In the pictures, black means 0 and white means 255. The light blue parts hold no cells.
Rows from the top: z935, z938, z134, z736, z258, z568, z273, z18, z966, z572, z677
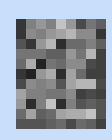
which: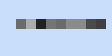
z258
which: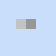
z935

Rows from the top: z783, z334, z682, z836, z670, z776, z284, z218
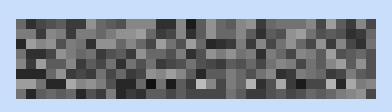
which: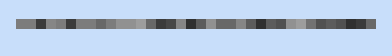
z334
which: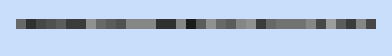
z783
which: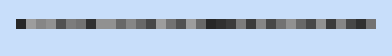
z682
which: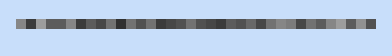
z670
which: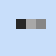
z284
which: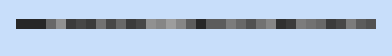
z776

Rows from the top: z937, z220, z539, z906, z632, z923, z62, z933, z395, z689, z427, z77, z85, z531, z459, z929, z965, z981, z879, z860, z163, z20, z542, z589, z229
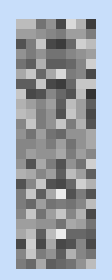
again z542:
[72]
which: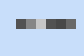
z965

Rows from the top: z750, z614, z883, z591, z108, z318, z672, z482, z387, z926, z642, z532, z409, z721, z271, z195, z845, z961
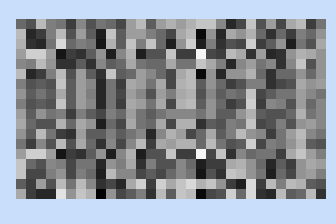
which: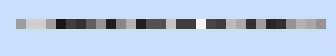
z591
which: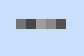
z482
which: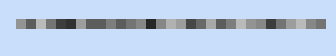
z532
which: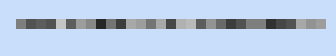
z672
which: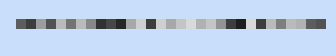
z845

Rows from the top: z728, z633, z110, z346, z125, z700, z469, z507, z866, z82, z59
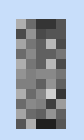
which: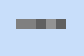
z469
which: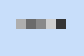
z507

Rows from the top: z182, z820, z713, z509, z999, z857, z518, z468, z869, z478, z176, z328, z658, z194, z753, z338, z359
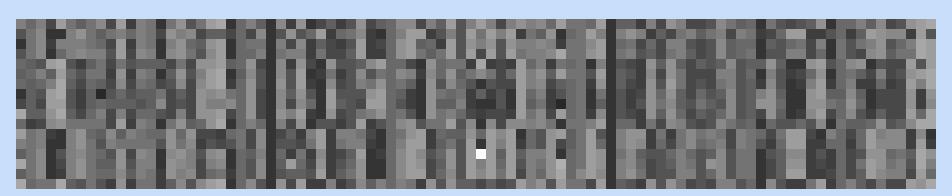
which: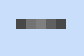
z509
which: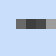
z518
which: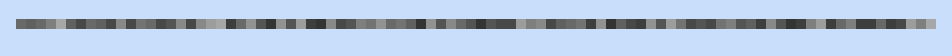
z518
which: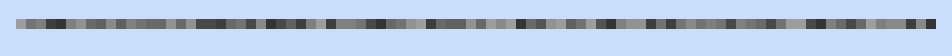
z328

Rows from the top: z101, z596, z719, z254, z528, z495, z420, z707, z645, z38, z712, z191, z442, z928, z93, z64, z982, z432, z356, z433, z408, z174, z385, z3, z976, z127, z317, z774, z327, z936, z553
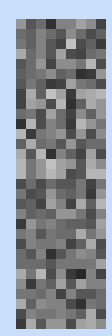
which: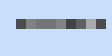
z385
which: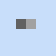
z317
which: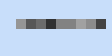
z101
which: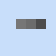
z420
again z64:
[181]
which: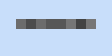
z982
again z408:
[97]

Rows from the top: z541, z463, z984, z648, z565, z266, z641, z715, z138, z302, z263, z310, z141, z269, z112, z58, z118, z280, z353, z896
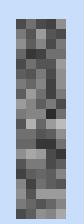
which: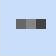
z641
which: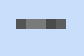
z112

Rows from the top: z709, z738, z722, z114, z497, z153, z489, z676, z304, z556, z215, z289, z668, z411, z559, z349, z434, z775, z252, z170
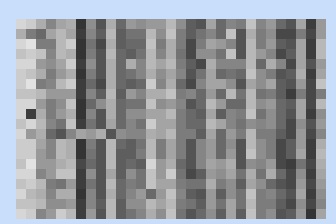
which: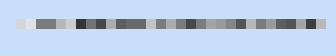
z722
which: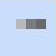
z556
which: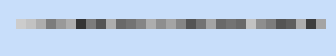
z153
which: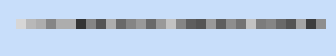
z775
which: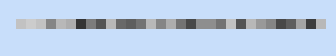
z114
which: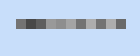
z349
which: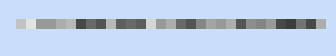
z559

